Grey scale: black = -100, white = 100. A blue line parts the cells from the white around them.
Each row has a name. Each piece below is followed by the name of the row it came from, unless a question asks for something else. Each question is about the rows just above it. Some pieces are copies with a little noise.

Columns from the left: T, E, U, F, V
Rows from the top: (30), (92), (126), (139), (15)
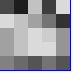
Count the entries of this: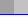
2
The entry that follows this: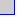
[17]

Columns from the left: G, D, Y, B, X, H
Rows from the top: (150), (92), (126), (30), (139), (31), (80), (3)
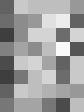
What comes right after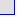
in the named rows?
[86]
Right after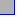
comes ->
[29]

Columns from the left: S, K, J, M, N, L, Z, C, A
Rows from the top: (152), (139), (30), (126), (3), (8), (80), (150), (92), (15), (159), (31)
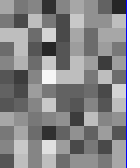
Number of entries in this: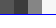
4
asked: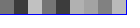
(139)
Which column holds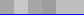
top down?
L
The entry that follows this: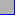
[-15]

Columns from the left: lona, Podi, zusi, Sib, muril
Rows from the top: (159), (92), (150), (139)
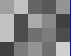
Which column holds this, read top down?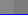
Sib
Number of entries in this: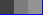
3

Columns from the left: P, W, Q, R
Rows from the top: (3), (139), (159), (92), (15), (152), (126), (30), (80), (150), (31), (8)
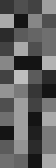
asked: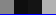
(15)
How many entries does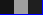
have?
3
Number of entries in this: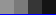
4
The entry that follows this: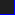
[-4]
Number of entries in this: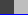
2
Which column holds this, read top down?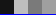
W

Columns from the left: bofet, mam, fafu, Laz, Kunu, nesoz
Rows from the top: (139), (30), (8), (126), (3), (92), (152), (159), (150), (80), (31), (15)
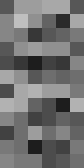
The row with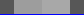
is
(139)
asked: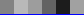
(30)
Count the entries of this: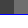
2
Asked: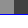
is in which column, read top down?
Laz

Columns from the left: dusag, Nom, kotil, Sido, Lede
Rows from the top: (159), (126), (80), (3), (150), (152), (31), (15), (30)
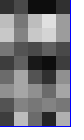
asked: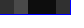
(159)
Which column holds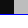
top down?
kotil
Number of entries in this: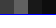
4

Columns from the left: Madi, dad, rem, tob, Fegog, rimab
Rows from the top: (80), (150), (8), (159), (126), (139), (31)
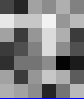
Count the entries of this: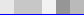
6
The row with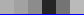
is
(31)
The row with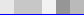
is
(150)
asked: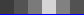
(159)
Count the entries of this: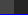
2
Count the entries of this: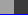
2
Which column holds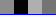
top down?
Fegog

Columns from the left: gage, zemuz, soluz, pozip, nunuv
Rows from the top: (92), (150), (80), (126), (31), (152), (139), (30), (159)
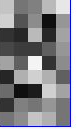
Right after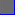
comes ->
[-88]
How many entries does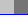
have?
2
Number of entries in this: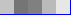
5
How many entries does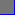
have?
1

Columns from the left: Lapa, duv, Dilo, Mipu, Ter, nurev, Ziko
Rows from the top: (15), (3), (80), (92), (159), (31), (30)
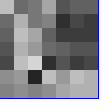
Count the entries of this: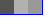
3
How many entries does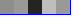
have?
5
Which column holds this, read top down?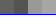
Ter
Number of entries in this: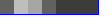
7
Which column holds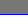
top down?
Dilo

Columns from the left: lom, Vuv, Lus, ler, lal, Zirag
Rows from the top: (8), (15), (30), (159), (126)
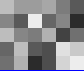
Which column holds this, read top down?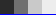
Zirag
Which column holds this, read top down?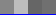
lom

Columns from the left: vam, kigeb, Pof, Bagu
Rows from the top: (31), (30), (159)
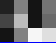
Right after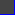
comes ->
[47]
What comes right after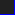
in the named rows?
[1]
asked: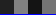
(31)
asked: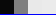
(159)
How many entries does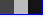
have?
3

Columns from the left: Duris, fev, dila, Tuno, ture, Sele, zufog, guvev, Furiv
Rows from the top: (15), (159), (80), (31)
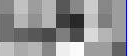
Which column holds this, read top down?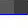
ture
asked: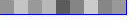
(15)
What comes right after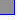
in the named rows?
[41]
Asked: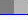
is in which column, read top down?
guvev
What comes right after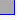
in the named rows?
[41]
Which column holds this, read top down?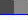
Tuno

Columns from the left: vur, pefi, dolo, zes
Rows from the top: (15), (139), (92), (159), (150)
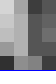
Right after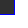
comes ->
[11]
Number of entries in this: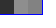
3
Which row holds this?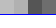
(92)
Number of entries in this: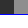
2

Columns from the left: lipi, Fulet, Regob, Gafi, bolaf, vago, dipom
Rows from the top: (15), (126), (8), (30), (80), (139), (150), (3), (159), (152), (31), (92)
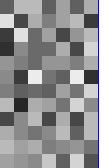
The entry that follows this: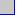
[-25]
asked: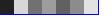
(8)
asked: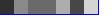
(30)
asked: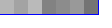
(31)
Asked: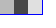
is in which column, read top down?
Fulet

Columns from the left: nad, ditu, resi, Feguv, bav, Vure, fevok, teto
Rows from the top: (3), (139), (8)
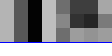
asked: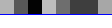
(3)
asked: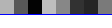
(139)
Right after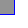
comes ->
[23]

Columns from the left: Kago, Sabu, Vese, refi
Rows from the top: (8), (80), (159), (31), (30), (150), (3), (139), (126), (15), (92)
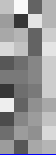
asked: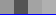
(92)
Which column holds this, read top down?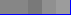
Vese
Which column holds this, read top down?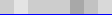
refi

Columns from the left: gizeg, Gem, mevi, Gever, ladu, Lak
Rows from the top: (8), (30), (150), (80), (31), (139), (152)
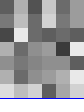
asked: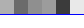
(80)
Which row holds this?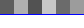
(8)
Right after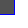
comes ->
[56]
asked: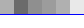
(139)
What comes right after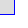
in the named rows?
[48]
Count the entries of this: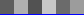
6
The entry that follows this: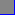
[12]

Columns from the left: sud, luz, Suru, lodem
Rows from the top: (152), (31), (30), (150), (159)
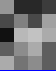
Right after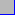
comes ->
[52]
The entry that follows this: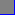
[-43]

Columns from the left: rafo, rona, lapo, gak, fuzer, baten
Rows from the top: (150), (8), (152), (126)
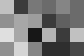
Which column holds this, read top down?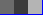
gak
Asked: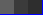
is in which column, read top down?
fuzer
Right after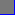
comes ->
[-16]
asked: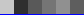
(150)
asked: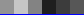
(126)
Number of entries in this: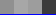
4
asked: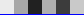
(152)

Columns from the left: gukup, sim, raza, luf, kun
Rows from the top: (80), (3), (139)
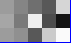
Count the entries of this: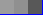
3
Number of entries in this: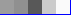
5
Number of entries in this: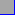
1
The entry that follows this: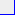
[-40]
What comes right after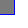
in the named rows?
[87]
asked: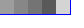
(80)
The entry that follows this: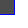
[-85]

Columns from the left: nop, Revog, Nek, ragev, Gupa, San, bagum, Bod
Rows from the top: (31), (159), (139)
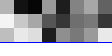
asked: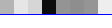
(139)
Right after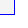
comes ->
[57]

